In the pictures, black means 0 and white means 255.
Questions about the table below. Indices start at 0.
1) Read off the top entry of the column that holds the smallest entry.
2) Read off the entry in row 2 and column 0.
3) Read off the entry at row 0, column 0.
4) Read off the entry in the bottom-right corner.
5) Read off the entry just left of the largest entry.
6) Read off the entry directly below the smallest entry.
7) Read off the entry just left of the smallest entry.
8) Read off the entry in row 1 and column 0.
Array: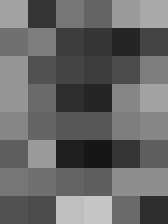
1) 100
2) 149
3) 162
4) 45
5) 191
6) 94
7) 30
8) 112

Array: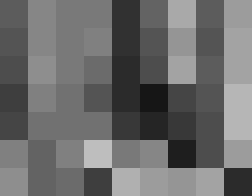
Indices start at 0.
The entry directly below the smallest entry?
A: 37
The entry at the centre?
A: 43
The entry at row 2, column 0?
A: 77
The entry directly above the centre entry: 43
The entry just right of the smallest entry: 69
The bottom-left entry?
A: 142
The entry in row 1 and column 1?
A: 134
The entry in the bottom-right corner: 43
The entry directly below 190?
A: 62
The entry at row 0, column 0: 92
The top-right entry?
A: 156
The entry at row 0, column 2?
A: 121
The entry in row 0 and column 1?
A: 134
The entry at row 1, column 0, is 84
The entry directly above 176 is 121
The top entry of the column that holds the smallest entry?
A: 99
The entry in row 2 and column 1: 142

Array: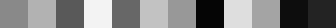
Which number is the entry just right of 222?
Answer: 164
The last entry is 35
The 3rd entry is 89

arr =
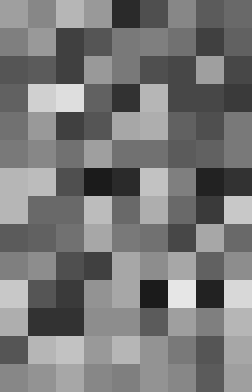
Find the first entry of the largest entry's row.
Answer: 200
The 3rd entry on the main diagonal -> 64
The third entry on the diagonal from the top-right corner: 71
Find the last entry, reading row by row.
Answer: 159
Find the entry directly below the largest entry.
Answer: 159
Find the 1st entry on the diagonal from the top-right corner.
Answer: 105
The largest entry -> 230
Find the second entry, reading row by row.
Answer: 135
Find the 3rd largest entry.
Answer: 216
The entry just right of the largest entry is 34
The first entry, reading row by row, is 159
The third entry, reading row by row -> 182
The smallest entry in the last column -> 50
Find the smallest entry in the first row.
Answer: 42
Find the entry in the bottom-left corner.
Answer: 135
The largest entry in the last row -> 167
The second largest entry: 222
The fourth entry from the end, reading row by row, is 147
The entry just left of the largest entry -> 27
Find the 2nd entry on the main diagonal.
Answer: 153
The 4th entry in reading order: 153
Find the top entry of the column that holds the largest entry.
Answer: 135
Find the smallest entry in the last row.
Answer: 91

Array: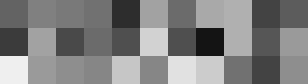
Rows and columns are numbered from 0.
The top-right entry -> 92
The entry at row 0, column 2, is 121
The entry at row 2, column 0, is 239
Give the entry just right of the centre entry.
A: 79
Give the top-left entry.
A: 99
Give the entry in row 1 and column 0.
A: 59
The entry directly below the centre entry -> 134
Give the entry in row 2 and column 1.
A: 154
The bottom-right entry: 142

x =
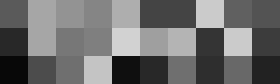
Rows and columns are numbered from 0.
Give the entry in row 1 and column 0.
40
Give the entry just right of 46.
104
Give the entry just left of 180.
159
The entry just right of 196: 15
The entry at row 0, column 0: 90
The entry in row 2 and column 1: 76
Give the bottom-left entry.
8
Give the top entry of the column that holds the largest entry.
174
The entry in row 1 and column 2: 119

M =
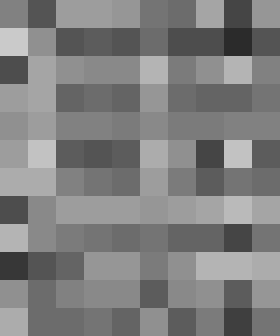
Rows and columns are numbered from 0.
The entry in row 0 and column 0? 129
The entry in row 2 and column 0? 77
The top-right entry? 150
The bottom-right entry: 116
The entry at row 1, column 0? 202
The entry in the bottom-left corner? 172
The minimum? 43
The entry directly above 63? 92
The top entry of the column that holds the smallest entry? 69
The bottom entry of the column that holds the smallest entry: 63
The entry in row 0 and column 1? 84
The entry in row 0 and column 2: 157
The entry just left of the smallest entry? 77
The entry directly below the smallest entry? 180

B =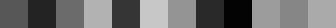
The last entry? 170
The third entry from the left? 107
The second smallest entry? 35
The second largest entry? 178

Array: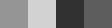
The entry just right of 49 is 93
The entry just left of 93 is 49
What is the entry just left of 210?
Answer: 149

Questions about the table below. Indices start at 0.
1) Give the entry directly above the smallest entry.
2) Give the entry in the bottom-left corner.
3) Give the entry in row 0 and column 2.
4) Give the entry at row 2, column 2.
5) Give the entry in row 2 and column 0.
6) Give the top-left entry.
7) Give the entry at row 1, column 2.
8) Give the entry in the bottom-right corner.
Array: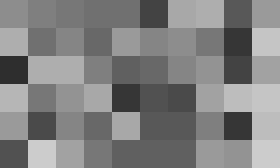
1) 174
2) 81
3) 119
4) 174
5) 46
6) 141
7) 133
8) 204

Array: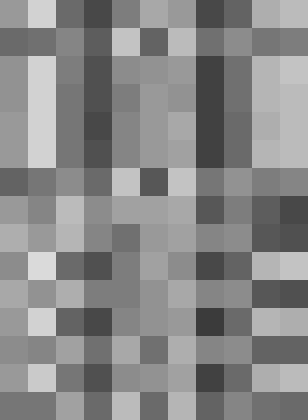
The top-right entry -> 187
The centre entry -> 161
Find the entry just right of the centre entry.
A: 168
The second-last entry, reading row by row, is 112
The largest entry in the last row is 187
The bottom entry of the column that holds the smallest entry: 99
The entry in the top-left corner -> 153
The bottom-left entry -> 118
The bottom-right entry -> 106
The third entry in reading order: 106
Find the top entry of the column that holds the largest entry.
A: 210
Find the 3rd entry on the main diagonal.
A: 125
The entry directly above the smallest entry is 133
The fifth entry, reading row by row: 125
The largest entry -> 218
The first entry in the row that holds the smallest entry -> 153
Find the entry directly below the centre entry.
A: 153
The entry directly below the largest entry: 146
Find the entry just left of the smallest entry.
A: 153
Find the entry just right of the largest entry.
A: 106
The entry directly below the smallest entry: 133
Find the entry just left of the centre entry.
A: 161
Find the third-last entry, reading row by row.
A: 133
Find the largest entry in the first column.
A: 174
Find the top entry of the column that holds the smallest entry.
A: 72
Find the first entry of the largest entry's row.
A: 140
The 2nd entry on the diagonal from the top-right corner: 118
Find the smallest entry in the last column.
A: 72
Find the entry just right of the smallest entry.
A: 106
